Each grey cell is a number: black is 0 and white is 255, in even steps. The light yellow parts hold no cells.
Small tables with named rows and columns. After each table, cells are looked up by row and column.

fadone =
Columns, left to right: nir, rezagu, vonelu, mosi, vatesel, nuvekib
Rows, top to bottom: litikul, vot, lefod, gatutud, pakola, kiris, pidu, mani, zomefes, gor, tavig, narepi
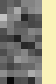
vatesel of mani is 87
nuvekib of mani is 67
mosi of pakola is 101
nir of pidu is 104
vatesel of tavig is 172
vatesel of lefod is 73
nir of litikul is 87
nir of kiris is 68
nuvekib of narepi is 128
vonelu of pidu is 106
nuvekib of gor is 129
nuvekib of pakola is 124
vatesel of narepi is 46
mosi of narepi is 81
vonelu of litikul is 88
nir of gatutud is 151

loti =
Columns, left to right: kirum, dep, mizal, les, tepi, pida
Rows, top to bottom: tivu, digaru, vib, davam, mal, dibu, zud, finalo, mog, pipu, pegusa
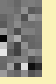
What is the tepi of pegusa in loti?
83
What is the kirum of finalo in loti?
229
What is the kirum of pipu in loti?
103
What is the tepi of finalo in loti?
146
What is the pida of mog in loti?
100
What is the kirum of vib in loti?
101
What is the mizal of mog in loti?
128
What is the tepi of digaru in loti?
90
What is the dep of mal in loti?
119
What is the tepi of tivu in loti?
125
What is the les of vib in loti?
80
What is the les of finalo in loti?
123
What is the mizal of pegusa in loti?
102
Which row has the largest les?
pipu

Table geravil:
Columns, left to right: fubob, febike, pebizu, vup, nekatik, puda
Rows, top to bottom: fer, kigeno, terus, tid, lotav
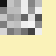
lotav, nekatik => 65
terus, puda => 81
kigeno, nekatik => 153
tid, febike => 198
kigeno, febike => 187
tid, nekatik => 244
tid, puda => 141
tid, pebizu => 191
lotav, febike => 121
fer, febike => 196
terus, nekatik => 223
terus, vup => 101
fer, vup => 237
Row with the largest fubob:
lotav

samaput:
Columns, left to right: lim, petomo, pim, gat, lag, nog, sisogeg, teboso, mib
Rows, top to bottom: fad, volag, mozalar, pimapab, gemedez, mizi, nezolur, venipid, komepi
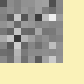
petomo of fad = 140
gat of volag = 150
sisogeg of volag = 125
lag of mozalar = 144
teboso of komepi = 201
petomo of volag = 144
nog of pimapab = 135
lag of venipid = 139

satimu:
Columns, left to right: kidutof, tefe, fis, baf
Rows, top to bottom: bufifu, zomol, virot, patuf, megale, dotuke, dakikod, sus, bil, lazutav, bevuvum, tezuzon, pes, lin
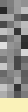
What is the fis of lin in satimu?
87
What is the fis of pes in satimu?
53
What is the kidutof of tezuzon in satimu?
127
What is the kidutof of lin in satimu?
172
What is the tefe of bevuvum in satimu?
132
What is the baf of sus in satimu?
214
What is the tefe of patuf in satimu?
117
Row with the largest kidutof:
dakikod

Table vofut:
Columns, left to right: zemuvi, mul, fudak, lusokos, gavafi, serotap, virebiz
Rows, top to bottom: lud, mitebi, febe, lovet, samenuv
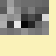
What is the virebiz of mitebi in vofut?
87
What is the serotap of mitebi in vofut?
91
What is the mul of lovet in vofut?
53
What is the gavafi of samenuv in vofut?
123
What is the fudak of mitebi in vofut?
135
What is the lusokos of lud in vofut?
109
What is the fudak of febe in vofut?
151
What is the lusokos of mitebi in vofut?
98
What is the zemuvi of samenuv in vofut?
123
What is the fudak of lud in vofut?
117
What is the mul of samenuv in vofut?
113
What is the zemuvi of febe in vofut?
164
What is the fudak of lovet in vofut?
232
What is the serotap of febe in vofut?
52
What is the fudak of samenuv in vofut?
121

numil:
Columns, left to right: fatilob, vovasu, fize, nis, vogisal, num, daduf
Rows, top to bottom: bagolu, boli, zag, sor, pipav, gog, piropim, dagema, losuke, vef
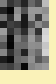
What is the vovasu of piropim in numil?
4
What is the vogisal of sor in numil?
84
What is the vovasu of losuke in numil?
11
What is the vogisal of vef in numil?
132
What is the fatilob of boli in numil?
34
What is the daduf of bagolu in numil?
187
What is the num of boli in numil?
152

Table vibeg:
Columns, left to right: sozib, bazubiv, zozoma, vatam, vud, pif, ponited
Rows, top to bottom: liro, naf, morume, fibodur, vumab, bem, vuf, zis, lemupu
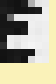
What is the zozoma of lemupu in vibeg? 28
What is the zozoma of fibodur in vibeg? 23
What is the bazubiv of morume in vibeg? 107
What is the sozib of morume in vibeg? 22
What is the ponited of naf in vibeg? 239
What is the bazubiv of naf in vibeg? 26
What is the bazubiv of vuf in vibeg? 237
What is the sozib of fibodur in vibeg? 22
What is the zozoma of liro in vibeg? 18
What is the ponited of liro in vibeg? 234
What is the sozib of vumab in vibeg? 25
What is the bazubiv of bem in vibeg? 236
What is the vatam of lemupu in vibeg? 19
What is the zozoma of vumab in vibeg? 19
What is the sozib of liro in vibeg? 25
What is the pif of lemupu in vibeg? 240
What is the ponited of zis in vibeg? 236
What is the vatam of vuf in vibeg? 239
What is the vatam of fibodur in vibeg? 23
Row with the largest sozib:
vuf

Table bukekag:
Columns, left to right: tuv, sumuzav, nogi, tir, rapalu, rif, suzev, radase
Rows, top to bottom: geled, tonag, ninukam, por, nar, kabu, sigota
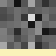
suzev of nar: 22
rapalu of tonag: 88
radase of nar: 44
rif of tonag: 98
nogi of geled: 18
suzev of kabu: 101
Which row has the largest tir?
por

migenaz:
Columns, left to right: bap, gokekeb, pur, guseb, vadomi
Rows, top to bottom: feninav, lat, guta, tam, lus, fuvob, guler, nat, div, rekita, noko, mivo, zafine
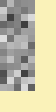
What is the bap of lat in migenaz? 203
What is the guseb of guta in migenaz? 184
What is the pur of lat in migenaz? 142
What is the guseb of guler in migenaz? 192
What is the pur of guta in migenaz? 128
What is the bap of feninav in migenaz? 122
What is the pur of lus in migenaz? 122
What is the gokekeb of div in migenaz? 193
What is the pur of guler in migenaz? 176
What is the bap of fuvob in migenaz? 221
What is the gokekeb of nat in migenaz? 159
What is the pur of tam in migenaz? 130
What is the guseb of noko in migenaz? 66
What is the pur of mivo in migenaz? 136
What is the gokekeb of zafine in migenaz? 169
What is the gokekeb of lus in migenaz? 165
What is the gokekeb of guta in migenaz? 66
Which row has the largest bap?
fuvob

